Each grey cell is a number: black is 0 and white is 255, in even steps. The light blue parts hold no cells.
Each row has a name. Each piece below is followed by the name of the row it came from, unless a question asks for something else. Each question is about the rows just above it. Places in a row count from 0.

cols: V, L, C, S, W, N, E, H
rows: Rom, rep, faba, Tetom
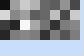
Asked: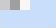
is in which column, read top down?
C
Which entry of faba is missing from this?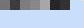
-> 247
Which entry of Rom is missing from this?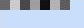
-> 147
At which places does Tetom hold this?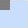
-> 1 3 5 7
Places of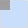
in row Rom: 1
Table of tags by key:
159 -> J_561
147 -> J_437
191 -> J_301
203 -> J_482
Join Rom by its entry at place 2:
J_482

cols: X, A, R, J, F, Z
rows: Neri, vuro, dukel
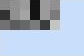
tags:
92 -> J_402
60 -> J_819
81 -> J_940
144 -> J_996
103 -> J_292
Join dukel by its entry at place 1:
J_402
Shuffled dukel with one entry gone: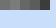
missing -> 196
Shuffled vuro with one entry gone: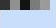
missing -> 164
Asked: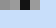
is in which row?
Neri
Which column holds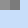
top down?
Z
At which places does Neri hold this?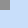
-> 1 5

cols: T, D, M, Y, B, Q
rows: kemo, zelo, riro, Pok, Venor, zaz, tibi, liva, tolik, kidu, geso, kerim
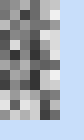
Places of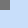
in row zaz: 0 4
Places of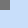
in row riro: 1 3 4
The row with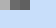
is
tibi

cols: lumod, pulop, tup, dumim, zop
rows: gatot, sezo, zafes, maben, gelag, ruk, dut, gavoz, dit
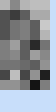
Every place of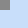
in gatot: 1
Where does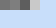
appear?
zafes
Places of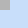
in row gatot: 0 2
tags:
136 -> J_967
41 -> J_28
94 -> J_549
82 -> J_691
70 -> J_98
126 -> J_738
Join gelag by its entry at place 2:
J_549
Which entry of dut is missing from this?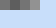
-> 106

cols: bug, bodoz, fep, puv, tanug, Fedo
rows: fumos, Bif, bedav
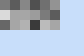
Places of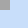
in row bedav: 1 5
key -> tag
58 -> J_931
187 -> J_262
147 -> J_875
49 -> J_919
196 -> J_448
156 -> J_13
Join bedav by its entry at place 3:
J_931
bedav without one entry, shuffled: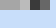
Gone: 178

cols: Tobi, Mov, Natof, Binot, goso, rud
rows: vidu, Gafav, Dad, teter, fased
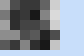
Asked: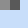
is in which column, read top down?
Tobi
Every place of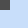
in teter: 2 5
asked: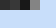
Gafav

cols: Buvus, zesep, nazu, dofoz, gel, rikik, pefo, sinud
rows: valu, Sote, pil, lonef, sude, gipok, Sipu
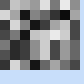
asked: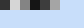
pil
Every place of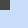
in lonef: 0 7
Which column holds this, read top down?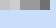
pefo
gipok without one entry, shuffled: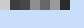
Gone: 80

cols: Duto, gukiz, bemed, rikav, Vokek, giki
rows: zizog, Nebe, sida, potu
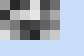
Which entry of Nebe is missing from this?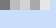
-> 50
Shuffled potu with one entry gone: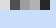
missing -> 201
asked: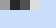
zizog
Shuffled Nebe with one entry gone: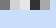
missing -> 189
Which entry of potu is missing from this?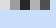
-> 201

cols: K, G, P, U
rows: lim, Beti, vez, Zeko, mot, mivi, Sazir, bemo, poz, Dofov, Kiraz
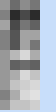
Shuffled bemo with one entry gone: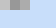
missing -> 216
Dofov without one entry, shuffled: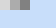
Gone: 225
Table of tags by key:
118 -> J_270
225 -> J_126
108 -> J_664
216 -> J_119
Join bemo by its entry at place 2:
J_119
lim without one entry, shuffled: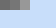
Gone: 140

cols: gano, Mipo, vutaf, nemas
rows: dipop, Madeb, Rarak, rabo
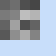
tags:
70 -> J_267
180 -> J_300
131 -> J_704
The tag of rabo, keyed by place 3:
J_704
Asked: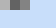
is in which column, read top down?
nemas
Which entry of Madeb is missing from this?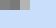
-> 190
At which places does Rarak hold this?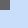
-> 0 3
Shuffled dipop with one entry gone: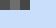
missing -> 99
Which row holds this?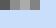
rabo

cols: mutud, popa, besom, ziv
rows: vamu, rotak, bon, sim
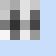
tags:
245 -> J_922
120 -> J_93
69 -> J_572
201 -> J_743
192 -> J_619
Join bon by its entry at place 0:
J_93
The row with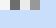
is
sim
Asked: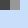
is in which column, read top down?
ziv
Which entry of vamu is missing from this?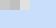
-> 170
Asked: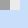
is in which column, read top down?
besom
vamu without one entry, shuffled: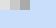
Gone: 192
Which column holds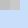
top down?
mutud

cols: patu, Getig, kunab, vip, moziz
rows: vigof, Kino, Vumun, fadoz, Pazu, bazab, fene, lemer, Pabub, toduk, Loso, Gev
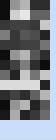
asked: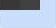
Pazu
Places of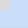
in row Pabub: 0 1 2 3
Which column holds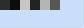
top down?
moziz
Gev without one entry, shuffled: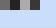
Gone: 24
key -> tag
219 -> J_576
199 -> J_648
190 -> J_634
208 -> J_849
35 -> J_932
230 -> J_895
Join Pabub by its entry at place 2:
J_576
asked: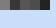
fadoz
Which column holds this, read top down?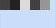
Getig

